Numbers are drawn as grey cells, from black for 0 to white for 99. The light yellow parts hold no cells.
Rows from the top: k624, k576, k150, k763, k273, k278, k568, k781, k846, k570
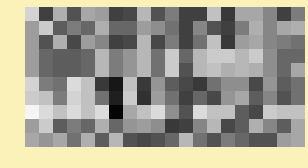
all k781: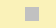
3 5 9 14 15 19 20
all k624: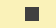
2 7 12 13 19
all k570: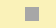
1 3 20
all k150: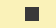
15
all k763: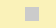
11 14 15 17
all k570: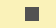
8 10 14 17 18

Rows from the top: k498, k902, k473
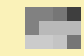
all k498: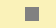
1 2
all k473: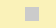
1 2
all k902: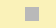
2 3 4
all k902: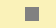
1
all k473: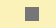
4
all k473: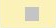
3

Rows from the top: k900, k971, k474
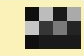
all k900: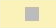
2
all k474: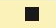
2 3 4

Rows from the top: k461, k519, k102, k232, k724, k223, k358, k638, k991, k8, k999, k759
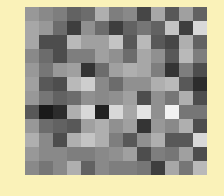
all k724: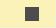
13
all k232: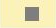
4 5 13
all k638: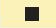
6

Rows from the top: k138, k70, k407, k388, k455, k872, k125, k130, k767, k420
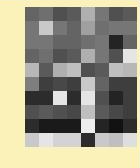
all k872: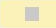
5
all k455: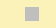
4 7
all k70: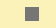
1 3 7 8
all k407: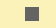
3 4 8
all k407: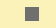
5
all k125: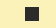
1 2 4
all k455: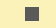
2 6

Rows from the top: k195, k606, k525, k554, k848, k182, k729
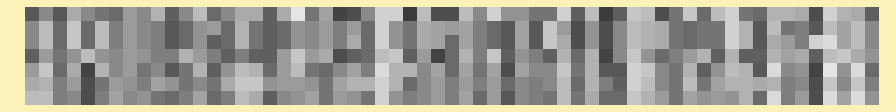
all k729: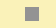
9 20 24 27 49 51 61
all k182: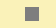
3 9 31 33 37 42 55 61
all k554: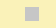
20 27 34 44 59
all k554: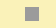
2 8 13 19 21 29 48
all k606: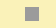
8 14 22 24 31 39
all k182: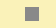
13 29 36 38 46 56 59
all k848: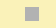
6 13 17 27 28 41 48 52

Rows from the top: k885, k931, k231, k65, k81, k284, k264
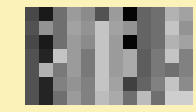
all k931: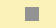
2 5 8 12
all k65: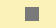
5 10
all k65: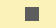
9
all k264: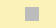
6 9
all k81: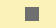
11

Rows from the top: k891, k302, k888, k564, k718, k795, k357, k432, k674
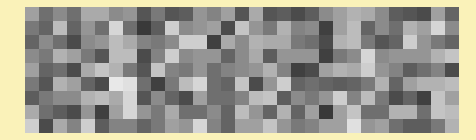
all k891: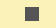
9 11 16 18 28
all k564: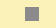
1 12 16 24 26
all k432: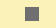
2 12 13 25 26 29
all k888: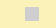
12 13 28
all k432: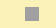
7 21 23

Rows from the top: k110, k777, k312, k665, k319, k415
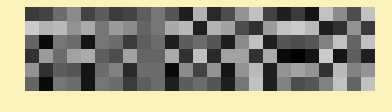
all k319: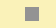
1 14 16 19 21 25
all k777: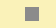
8
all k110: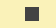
2 5 8 18
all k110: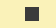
1 7 20
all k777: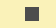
16

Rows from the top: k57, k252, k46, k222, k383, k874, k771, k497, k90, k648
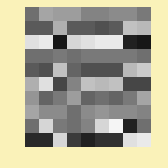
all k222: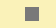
3 5 6 7 8
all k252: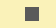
1 2 4 5 7
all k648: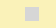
3
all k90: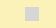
2 6
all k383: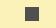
2 5 6 7

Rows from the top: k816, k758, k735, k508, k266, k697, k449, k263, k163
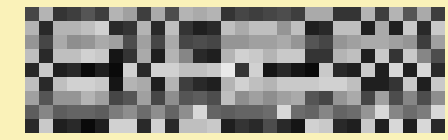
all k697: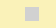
4 5 16 22 23
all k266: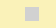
8 10 11 17
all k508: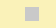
6 17 19 20 26 28
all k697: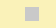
6 19 20 21 28 30
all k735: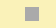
3 6 11 19 25 26
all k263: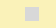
13 19 26 30
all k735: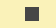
2 10 12 14 22

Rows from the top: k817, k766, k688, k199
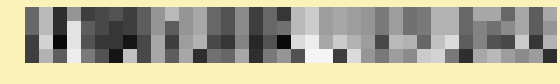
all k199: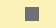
14
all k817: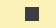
5 8 17
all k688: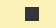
6 7 15 37
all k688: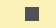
5 18 34
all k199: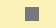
5 18 26 31
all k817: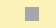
13 23 33 34 36 38

